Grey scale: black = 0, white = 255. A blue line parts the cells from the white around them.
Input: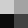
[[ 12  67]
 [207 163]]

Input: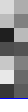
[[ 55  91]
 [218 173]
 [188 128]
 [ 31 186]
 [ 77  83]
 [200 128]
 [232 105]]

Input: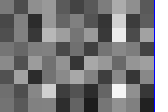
[[115  89 129 130  45  99  28 118 146 128  33]
 [122  77 143 153  90  67  89 125 172 143  89]
 [ 72 128  44 152 101 128  83  53 209  60  93]
 [ 79 129  56 184 158 117 154  57 235  75 162]
 [117 103 127 129  73 112  64 116 136 125  66]
 [138  81 156 113 147  53 168 152 105 149 159]
 [ 81 161  44 115 138 168 130  62 137  54 136]
 [111  78 135 208  62  83  44 101 245 144  55]]

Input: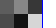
[[ 75  19 214]
 [ 93 135  55]]

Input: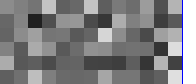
[[ 95 112 190 127 106 104 106 166 118 118  84  96 223]
 [140 128 116 195  96 104 195  94 122 109 156  80 180]
 [103 132  32  79 148 151  75  54 173 128 144  62  90]
 [100 140 160 117 119  89 101 214 141 103  74 160 178]
 [130  90 171 146  89 108 145 141 111 114 113  52 221]
 [172  88  94  75  99 100  67  66  62  94  53 180  65]]

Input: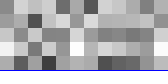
[[173  93 160  63 161 179 171  80  98 105 147 188]
 [138 211 192 206 109 169  87 210 199 172 128 178]
 [156 173  81 194 216 151 218 178 180 183 194 145]
 [199 139 201 132 133 214 155 129 135 121 132 208]
 [242 201 121 204 150 254 182 214 200 174 156 251]]
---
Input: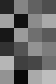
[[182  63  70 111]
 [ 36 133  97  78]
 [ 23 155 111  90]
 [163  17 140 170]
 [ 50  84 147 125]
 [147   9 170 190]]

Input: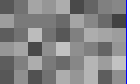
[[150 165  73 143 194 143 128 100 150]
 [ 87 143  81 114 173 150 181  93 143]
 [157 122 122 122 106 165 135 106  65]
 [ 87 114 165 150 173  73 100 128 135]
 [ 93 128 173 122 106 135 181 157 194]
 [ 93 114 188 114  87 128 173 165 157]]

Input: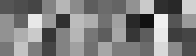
[[ 85  77  69 131 182 139  93 107 100 146 202  47  40 210]
 [119 195 125  69 131 161 113 167 125 125 107 217 139  77]
 [146 174 202  54 131 182 119  93 167  54  93 232  61  69]
 [146 100 232 154  47 188 174 113 161  40  17 239  85 154]]

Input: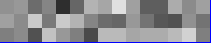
[[127 139  81 194 152 127  74 186 186 166 172 172 186 210 127]
 [145 152 108 133  46 102 179 166 224 160  94  94 172 139 160]
 [160 139 202 121 202 179 133 108 102 152 115  87  81 145 115]]

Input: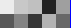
[[ 88 132  54 179 104]
 [236 200 192  34 159]]

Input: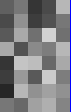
[[ 96 119  53  74 183]
 [ 74 145  61  82 119]
 [ 61 153  89 203 125]
 [ 89 169 112 210 112]
 [169  82 138 125 183]
 [ 38 183 145 161 145]
 [119 104 161 175 132]
 [ 53 196 189 104 169]]

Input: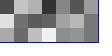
[[224 113  91  99 162 184 120]
 [ 77 196 177  51 134  85 156]
 [170 107 190 240 141 148 120]]

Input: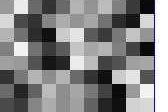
[[179 114  45  16 202 228  91  59 120 195 147]
 [215  75  51 134 172 147 166 114  45  23 215]
 [159 153  83  23  37 235 187  67  83 159 166]
 [106  37  99 187 141 166 120  67  10 153 242]
 [153 235 106  51 106 179 147 187 128  59  10]
 [128 242 114  59  91 195 166 179 128  67  10]
 [ 75  59 134 172 141 159  99  37  16 209 215]
 [ 51 120 179 141 179 106  51  16 202 228  83]]

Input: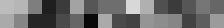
[[170 134  37  37  74 102   9 170  74  66 149 141 134  66  94 155]
 [188 182 126  31  59 163  86 110 110 216 176  80  59  86 118 102]]
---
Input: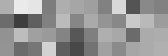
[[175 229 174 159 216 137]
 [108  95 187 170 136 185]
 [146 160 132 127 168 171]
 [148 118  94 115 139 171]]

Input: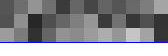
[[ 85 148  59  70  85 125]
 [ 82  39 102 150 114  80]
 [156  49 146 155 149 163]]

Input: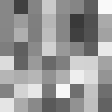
[[135 132 143  94]
 [135 127 134  80]
 [134 126 134  82]
 [126 138 153  96]
 [220 154 127 210]
 [181 182 175 220]
 [129 231 248 194]
 [229 137 102 191]]

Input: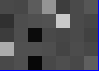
[[ 73  92  61  86]
 [ 48  80 201  70]
 [ 60  11  70  65]
 [172  80  68  71]
 [ 73   7  78  95]]

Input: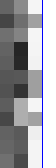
[[100 245]
 [ 69 160]
 [112 245]
 [ 99 244]
 [ 94 242]
 [ 86 159]
 [ 82 159]
 [ 93 245]
 [ 71 161]
 [ 98 238]
 [102 244]
 [112 244]]

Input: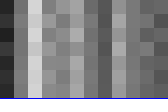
[[ 37 213 149 107 145  99]
 [ 51 202 124 121 165 115]
 [ 32 213 140 113 149  95]
 [ 57 197 128 120 170 122]
 [ 39 211 135 116 151 100]
 [ 48 207 125 121 160 107]
 [ 41 211 133 118 153 101]]

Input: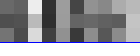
[[105 237 157 146 172]
 [ 79 186 156 104  93]
 [116 218 145 141 140]]

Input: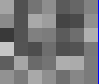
[[165 116  90 130]
 [138 169  68 144]
 [ 57 128  91 176]
 [198  77  79 121]
 [ 94 106 174 123]
 [146 169 111 123]]
